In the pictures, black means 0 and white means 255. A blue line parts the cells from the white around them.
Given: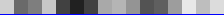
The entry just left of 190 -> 232
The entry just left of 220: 190
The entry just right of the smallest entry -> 65

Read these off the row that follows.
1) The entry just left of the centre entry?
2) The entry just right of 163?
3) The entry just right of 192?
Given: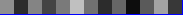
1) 192
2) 56
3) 113

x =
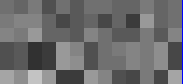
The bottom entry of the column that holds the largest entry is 195
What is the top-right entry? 112
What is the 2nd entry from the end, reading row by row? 71
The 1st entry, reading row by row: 112
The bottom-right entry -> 165
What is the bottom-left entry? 165
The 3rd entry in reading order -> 122
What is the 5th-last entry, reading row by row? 80
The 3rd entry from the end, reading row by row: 122
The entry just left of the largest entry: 142

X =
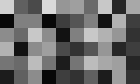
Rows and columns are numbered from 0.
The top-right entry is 168
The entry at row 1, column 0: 8
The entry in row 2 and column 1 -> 106
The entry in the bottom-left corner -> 28
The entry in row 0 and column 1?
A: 96
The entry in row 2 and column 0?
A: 140
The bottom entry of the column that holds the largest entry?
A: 8
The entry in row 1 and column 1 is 128
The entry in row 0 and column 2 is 74
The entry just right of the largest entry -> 150
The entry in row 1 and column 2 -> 128
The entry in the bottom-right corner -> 50
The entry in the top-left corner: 209

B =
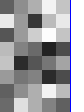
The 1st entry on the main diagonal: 96
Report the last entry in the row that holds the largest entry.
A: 196
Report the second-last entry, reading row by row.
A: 130
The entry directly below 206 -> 106
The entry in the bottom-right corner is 96
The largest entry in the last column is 233
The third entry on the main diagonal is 206
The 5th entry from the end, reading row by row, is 106
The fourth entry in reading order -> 243
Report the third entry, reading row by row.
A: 175
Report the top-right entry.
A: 196
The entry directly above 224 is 142

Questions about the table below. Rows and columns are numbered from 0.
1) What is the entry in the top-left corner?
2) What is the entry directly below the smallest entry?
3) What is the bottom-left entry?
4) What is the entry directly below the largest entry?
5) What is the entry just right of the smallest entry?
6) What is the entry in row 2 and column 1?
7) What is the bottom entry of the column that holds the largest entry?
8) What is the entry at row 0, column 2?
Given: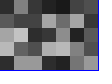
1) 45
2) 108
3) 45
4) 98
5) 67
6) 195
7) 153
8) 55

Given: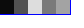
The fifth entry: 163
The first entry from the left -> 11
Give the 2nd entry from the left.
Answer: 81

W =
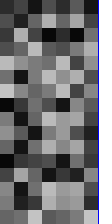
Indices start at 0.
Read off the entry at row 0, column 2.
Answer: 20
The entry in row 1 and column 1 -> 32
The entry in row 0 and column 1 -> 67
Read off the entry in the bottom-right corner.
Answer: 195
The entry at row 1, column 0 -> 78
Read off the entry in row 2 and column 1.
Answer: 175
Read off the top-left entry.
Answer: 44
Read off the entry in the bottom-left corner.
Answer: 101
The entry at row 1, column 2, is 101
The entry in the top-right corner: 20
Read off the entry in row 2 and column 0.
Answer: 56
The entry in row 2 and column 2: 67

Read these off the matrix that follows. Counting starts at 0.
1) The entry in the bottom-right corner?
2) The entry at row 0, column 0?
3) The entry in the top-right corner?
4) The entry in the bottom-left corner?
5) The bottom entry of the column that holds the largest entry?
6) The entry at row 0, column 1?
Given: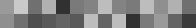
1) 59
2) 154
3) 112
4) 143
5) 112
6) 201
